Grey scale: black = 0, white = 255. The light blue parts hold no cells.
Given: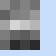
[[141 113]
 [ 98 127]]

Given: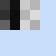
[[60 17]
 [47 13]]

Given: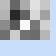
[[188 102]
 [178  40]]

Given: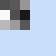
[[ 80  89]
 [249  79]]

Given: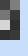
[[ 66 126]
 [118  57]]

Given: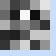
[[131  64]
 [104  27]]
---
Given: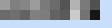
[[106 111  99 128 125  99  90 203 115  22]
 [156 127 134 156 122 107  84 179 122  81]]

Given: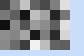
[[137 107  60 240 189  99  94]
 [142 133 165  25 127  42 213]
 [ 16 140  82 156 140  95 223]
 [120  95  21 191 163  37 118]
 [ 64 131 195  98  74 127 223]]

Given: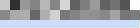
[[136 170 173 103 175 208 120 132 147 144 136 163 118 124]
 [199  48 153 132 184 133 214  96 127 155  97 114  85 252]]

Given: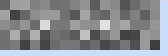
[[111 122  67 124  68 107 118 117  91 107  72  88 117  80 154  61]
 [112 172 101 175  80 114 106  90 193  75 117 151  65  70 154 145]
 [140 126 148 108 218 121 120 159 144 141 226 148 165 122 122 149]
 [162  66 102 141 153 154 113  87 166 112 101 145 101 128  96 138]
 [100 158 161 128 136 112 114 129 147  92 147 137  85 107 128 141]]

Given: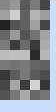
[[ 82 119 169 103 117]
 [ 71 166  60 211  54]
 [ 55  93 121  90  77]
 [121 115 121 100  97]
 [188 192 191  42 182]
 [122  60 107  58 171]
 [101 154  84 115 162]
 [ 33  83  97 159  69]
 [159 207  97 181 157]
 [135 151  89 123  69]]

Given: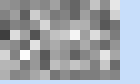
[[176 134 140 167 185 118 141 118 127 126 141 133]
 [182 180 120 152  97 190 170 196 176 128 200 107]
 [212 130 252 153  89 162 147  98 133 156 228 166]
 [150 139 104 225 150 171 152 137 171 135 106 148]
 [ 62 220 162  83 154 193 202 244 159 220 170 124]
 [ 97 131 121 147 214 143 149 179 176 130  88 115]
 [130 158  95 205 161 122 131 101 159 123  99 209]
 [150 142 126 146 135 161 119 101 138 196 142 231]]

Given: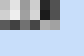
[[ 90  65 113  70 174 162]
 [208 238 160 214  27  81]
 [192 227 155 206  40  82]]
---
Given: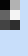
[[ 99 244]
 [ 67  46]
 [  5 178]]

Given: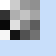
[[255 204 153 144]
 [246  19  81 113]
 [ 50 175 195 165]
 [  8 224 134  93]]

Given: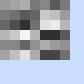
[[183 201 243 183  48  48  90]
 [164 192 224 173  69  69 112]
 [155 164 173 122 134  90 122]
 [134 134 101 145 173 155 145]
 [122 112  90 101 201 192 155]
 [101  78  48 112 224 234 183]]

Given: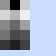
[[214 182 238]
 [148   3 204]
 [136 104 159]
 [115  73  83]
 [ 54  32  64]]

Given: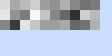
[[229 146 124 247 196 134 103  48 206 186]
 [218 168 186 206 158 146 177 134 115 124]
 [134  59 229 196 158 158 168 103 115 177]]

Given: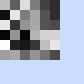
[[252  33  24  54 190 230]
 [230  54 148 167  84  75]
 [190  94 221 124  66  45]
 [158 167 104 148 115  75]
 [ 15 230 124 167  84  45]
 [  6 148   6 179 211 211]]

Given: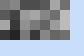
[[166  56 145 122 101 155 187]
 [122 134  77  77  89 166 111]
 [ 89  67 155 166 134 111 187]
 [ 56  36 122  56 134 101 111]]
